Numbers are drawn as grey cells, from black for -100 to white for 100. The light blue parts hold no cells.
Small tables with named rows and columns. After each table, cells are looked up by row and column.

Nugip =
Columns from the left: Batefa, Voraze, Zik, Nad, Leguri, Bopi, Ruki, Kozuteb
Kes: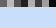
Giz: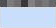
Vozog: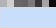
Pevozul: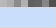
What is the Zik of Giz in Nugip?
-13
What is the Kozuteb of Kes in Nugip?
-91
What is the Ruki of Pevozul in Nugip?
5
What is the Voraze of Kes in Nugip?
47
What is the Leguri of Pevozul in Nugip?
-25
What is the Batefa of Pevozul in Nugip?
44
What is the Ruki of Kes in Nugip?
24
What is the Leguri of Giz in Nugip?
1
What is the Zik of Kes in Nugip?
-34
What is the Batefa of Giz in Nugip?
-37
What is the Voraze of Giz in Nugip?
-3
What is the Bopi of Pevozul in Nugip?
-22

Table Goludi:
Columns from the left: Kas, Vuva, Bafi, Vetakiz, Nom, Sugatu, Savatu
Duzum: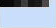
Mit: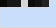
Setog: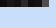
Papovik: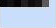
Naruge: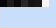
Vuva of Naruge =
-78
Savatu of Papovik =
-30
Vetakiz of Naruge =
-70
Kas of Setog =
-90
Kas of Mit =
-94
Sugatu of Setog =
-85
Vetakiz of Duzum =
-54
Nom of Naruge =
-85
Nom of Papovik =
-88
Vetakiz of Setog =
-68
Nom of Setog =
-88
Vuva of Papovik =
-86
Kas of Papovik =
-93
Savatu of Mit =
-73
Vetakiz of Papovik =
-76
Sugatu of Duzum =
-80
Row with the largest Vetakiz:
Mit

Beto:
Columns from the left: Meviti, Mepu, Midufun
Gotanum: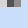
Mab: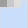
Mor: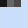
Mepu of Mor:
-21
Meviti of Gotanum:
67
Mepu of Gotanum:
-34
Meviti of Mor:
-82
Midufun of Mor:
-43
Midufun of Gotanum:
11
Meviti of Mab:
23
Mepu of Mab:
58
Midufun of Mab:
74
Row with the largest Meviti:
Gotanum

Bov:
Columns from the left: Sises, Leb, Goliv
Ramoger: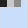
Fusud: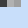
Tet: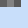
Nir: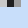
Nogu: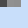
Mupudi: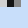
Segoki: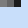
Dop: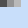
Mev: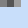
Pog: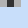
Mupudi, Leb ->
-84
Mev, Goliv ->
24
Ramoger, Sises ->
-74
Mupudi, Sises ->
63
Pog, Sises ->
40
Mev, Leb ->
-33
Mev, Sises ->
0
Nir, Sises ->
57
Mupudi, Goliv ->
7
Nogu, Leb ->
14
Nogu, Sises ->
-42
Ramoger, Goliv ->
8
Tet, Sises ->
-25
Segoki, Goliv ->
-78

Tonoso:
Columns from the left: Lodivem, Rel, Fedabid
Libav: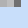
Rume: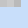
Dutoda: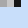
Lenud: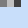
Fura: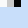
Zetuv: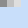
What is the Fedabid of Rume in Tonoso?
46
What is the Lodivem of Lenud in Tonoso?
-3
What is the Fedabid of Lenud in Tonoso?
-49
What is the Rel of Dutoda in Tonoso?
57
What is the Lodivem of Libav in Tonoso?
39
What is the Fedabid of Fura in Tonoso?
-97
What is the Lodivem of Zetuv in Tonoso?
10
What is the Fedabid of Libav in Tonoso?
-12
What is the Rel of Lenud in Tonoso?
51
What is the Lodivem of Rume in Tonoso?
54

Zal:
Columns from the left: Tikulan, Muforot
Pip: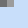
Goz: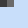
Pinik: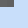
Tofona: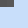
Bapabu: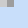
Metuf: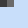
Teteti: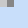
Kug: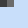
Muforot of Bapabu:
23
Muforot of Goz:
-17
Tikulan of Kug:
-53
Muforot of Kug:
-16
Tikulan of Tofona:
-33
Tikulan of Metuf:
-54
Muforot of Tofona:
-31
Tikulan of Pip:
-13
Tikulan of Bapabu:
60
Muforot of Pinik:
-25
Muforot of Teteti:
5
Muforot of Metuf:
-17
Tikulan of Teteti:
58
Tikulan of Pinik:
-22
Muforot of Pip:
22
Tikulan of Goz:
-54

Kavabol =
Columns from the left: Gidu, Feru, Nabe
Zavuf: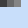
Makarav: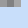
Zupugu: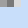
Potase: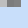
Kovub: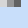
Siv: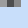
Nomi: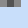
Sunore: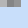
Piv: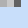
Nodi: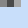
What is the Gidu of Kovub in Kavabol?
68
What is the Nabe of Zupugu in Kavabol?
72
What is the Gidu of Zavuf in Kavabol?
-52
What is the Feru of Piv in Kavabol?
58
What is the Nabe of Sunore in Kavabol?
16
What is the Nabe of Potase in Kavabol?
1
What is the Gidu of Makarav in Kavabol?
21
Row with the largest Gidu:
Kovub

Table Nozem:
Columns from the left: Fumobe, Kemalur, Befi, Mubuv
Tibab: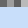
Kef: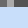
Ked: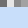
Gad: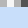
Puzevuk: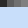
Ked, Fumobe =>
-13
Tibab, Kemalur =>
24
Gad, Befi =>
39
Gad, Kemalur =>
93
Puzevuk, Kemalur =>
-27
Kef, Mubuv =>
-34
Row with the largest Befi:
Gad

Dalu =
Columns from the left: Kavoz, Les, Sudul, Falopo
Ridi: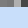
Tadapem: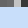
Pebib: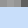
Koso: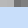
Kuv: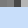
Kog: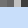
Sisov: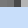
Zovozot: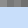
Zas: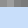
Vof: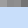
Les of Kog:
-21
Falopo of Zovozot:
-12
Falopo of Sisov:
41
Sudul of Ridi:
37
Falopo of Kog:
-51
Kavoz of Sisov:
-6
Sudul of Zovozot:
3
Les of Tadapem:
-17
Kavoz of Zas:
13
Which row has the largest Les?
Koso

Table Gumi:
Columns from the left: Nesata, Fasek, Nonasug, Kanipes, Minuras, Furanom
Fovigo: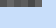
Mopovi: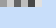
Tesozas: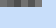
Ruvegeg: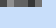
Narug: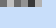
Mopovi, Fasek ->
62
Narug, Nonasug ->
-16
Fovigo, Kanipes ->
-27
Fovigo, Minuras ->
-43
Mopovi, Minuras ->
-44
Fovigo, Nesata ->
-34
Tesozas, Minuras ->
-33
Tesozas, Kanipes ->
-11
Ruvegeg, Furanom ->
-10
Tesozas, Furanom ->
-5
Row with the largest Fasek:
Mopovi

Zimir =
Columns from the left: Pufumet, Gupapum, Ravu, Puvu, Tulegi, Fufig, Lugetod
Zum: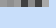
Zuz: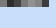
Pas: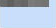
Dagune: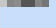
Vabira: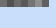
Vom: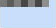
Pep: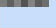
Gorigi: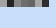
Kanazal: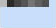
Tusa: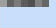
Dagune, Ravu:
10
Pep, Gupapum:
-25
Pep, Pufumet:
-3
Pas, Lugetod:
-10
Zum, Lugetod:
32
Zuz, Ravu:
-46
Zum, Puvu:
-50
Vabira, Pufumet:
-13
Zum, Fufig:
-49

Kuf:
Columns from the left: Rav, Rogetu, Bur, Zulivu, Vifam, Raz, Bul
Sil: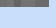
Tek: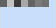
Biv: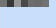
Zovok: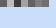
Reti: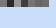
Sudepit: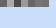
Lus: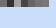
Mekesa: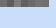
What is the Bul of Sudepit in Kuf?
-11
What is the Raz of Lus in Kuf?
-10
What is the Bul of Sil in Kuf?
-16
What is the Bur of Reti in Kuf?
19
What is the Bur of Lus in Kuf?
26
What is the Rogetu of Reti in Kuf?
-67

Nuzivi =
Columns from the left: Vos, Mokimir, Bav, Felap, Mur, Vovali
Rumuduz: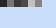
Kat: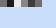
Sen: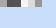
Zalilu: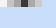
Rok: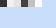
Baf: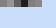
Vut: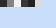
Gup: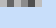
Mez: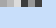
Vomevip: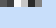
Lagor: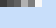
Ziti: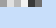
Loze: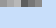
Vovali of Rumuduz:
3
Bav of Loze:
44
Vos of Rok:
-59
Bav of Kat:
83
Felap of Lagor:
39
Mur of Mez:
19

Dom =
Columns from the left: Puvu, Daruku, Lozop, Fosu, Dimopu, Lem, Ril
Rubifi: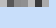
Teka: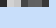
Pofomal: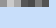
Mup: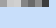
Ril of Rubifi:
33
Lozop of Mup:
63
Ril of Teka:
-56
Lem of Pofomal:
-2
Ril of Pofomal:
-35
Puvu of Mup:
26
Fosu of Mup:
4
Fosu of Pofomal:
-32
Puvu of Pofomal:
17
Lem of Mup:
12
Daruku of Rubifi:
-31
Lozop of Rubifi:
10
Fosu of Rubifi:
13
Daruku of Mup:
60
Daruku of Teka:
65
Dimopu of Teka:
-24
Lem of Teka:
-23
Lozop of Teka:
56

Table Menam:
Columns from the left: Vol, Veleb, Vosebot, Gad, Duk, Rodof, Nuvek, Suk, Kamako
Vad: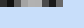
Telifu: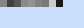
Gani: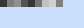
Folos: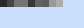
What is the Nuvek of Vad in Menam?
-41
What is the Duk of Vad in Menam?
40
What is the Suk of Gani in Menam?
62
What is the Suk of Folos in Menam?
20
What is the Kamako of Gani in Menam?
0
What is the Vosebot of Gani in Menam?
13
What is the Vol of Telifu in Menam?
5

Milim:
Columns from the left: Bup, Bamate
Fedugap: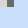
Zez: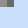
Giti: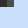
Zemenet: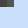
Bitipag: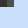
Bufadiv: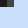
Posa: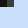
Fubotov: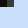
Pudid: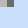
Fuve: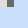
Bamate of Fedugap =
-17
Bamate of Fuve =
-17
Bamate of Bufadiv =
-47
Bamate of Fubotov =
-54
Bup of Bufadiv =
-78
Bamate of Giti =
-39
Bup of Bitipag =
-60
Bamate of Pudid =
-16
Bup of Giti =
-62
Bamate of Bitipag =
-38
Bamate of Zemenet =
-33
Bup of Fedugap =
68

